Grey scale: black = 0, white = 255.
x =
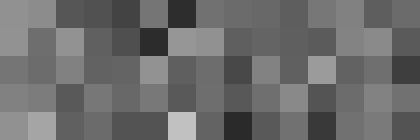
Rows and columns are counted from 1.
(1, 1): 145
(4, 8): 110
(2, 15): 90
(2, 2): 110
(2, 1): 146
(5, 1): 145
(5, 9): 42
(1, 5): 67
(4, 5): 104
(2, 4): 96
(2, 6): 44
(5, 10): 89
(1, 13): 129
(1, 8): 113
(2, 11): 95
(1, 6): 117
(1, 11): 94
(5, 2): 165
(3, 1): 117
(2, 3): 146
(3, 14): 111

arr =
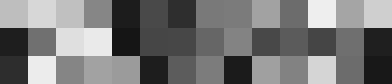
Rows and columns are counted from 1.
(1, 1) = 190
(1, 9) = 123
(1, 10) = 162
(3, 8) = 124
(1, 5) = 28
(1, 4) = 134
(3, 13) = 108
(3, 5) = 155
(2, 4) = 234
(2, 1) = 30
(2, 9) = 131
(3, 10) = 160
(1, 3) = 192
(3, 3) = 133

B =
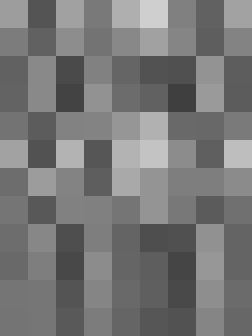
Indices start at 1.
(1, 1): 157
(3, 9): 93
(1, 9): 162
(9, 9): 100
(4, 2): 137
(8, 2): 88
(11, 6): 95
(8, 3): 129
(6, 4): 86
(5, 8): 104
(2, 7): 133
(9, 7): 80
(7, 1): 109
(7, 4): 94
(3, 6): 82
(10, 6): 94
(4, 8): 154
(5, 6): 177
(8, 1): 117
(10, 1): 105
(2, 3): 141
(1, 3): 161
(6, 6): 195
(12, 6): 86
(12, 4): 124
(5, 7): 105
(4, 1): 99
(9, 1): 109
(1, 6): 207
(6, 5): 179
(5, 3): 130
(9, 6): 78

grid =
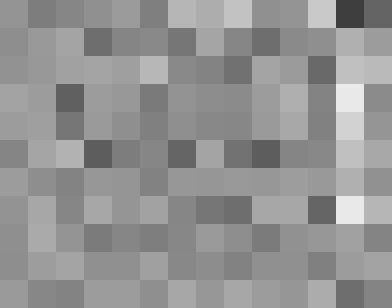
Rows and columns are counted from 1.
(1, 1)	148
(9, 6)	126
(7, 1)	156
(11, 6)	143
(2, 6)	137
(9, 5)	134
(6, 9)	114
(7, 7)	151
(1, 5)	155
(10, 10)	144
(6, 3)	178
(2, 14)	156
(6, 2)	165
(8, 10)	167
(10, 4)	144
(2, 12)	143
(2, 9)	134
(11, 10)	156
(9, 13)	161
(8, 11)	167
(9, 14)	132
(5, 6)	128
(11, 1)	154
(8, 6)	162
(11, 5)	156
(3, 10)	164
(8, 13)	233
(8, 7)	134
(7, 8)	150
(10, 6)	160
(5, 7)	143
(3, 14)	186
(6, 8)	164
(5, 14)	149
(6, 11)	133
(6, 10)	93
